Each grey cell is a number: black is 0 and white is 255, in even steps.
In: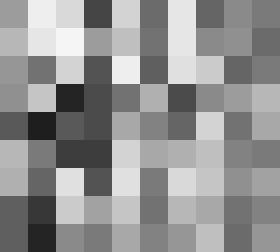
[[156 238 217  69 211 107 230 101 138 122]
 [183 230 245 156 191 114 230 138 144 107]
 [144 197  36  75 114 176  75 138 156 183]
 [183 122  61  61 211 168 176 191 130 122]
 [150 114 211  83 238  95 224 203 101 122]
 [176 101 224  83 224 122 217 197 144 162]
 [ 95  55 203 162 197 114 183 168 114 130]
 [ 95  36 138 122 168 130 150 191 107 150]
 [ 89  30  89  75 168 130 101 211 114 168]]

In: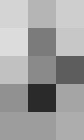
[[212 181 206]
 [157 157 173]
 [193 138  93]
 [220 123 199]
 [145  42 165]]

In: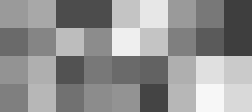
[[127 183 113 140 147  68 183 247 217]
 [147 175  82 120 106  98 175 224 202]
 [154 168  76  76 196 231 154 120  62]
 [106 133 189 140 239 196 127  90  62]]

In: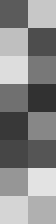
[[150 227]
 [ 91 199]
 [213 176]
 [ 56 135]
 [221 120]
 [ 70  85]
 [191  77]
 [112  49]]

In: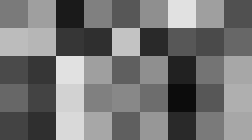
[[188 182  54  47 195  41  87  74 103]
 [122 159  26 128  87 143 225 159  80]
 [103  67 210 128 136 109  12  87 175]
 [ 74  54 225 159  95 143  33 116 167]
 [ 67  47 217 167  95 151  41 122 167]]

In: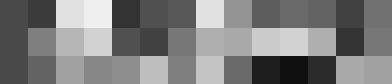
[[ 73 127 182 210  80  65 119 175 169 203 210 175  51 119]
 [ 73  99 161 135 142 190 127 196 105  30  15  43 169 161]
 [ 73  59 225 239  51  80  87 225 148  93 105  99  65 113]]

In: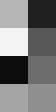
[[165 143]
 [ 12 109]
 [243  88]
 [181  32]]
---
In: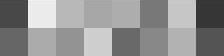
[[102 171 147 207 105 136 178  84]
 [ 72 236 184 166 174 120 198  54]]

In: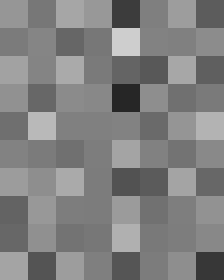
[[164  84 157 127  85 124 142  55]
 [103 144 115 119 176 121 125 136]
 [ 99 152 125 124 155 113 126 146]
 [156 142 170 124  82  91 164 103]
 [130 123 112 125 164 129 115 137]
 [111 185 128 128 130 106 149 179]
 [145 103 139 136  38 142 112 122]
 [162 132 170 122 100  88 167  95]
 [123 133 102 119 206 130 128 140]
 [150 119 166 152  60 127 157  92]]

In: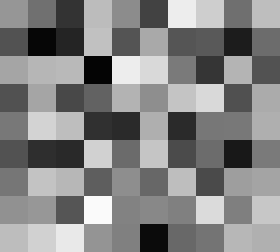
[[189 209 233 148 128  11 104 116 183 176]
 [145 151  85 250 130 136 128 219 127 199]
 [118 195 183  94 142 103 190  74 158 164]
 [ 82  46  41 209 107 197  75 108  24 122]
 [120 211 190  48  42 175  42 119 120 175]
 [ 81 165  72  98 179 142 196 217  80 171]
 [165 182 185   4 237 217 122  53 180  82]
 [ 82   6  36 193  84 169  85  89  28 108]
 [150 112  51 188 140  66 237 206 111 190]]

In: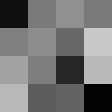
[[185  92  98   3]
 [162 126  38 186]
 [127 141 103 201]
 [ 15 122 144 121]]

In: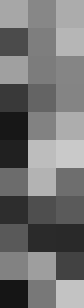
[[ 21 120 195]
 [130 158  66]
 [ 89  42  41]
 [ 45  78  90]
 [108 179 110]
 [ 32 189 201]
 [ 23 130 173]
 [ 57 100 132]
 [160 124 133]
 [ 75 126 182]
 [167 135 172]]

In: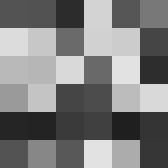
[[ 83 135  88 226 172  54]
 [ 37  35  58  64  31  52]
 [154 196  69  76 188 217]
 [185 182 217 105 226  45]
 [220 199 106 209 204  69]
 [ 83  82  44 211  86 120]]

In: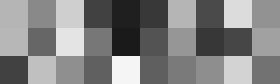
[[ 65 192 143  96 245  95 122 142 211 114]
 [183 102 228 119  26  83 150  55  70 161]
 [181 137 207  65  31  56 181  74 220 146]]
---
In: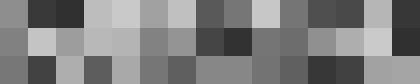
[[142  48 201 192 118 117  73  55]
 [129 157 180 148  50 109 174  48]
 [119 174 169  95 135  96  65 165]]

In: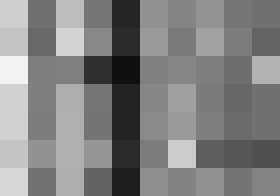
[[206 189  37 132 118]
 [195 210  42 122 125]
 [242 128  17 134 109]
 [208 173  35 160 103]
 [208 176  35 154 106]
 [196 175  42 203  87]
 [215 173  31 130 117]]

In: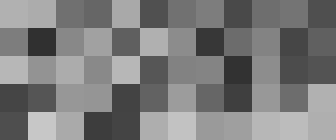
[[177 112 169 113  73 116]
 [125 136  95 140 108  70]
 [183 172 183 130  50  76]
 [ 69 151  67 156  63 109]
 [ 78 170  68 194 159 188]]

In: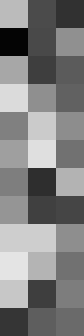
[[187  49]
 [  4 144]
 [167  91]
 [219  97]
 [128 141]
 [159 113]
 [126 179]
 [149  69]
 [206 142]
 [228 113]
 [199 125]
 [ 53 106]]

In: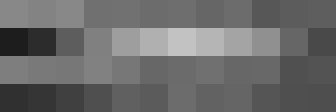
[[136 136 113 110 108  92]
 [ 29  93 158 194 164 102]
 [126 119 119 107 103  80]
 [ 48  64  96 108 101  79]]

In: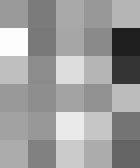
[[154 169 181]
 [253 166  30]
 [191 221  52]
 [153 163 188]
 [162 234 116]
 [172 203 100]]

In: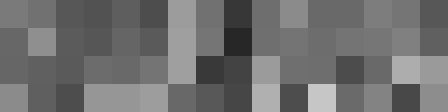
[[122  87  94 156  55 139 105 117]
 [103  91 101 159  39 116 116 128]
 [102  90 105 159  67 111  76 173]
 [139  77 150 104  70  77 106  72]]
